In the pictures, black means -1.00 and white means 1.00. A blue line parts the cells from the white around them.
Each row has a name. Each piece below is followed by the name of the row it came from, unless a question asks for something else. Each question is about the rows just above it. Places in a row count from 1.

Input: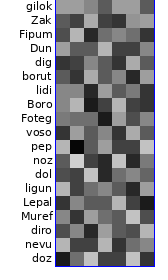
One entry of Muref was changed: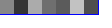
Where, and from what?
3, 0.24
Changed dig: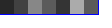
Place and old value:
1, -0.59
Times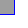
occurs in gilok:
4
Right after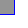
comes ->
0.24
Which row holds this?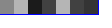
Boro

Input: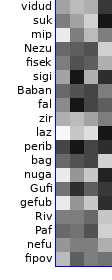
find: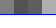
fisek
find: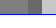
Riv
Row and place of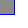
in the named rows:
fal, 1
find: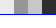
gefub

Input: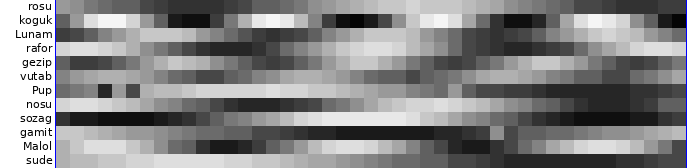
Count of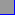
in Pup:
4
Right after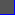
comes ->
-0.52
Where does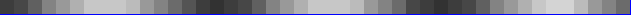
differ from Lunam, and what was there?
41, 0.56

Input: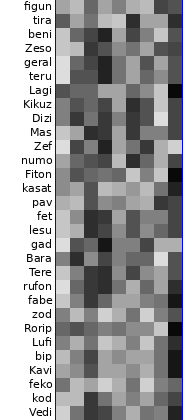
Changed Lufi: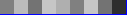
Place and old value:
2, 0.37
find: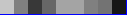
fabe
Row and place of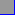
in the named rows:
kasat, 6
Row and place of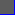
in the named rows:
tira, 1

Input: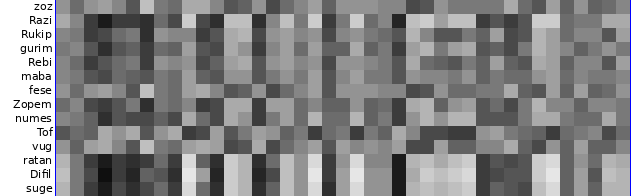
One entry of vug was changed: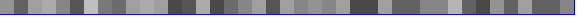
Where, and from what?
33, 0.33
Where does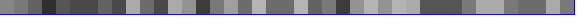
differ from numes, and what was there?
30, 0.41

